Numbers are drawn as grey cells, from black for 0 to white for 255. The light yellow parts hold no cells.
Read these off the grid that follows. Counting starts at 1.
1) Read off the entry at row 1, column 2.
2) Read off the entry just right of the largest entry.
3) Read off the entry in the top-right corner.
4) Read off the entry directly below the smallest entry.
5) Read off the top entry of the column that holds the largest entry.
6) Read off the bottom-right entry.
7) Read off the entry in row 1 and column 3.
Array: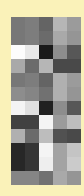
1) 125
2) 232
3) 155
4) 182
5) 119
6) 149
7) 100

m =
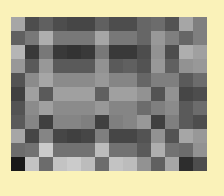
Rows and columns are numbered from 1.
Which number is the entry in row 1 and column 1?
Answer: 166
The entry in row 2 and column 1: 96
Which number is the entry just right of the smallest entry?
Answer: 195
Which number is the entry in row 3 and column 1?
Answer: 181
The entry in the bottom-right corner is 77
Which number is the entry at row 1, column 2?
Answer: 77
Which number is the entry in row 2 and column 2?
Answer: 120
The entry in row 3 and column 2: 57
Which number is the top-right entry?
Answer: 127
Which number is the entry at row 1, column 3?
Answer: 96
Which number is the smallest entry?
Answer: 25
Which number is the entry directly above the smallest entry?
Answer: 108

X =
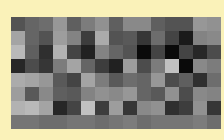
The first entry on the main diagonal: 83
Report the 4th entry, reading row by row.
151
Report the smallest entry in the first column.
39
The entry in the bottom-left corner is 117
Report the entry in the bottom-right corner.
109
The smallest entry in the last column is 54
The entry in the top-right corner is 145
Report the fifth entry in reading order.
95
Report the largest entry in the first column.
185
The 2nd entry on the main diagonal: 101
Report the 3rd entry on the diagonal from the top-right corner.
68
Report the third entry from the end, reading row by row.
117
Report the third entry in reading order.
109
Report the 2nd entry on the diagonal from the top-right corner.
131
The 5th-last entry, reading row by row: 117

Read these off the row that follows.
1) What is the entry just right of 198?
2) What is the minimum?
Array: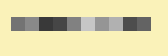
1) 149
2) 57

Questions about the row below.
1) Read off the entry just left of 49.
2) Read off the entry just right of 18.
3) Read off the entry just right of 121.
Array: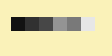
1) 18
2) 49
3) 231

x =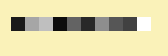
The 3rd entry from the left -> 191
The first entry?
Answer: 26
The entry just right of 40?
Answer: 142

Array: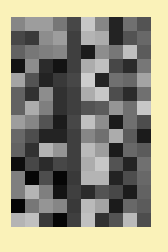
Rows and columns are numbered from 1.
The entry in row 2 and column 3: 141
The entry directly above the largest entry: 172
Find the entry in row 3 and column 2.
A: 119
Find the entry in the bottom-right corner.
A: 77
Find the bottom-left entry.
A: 180
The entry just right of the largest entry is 35
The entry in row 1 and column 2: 157
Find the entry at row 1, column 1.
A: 134
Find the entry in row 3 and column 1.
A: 98
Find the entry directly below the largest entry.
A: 172
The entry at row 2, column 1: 71
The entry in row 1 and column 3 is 157
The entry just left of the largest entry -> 71
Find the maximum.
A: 205
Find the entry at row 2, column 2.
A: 57
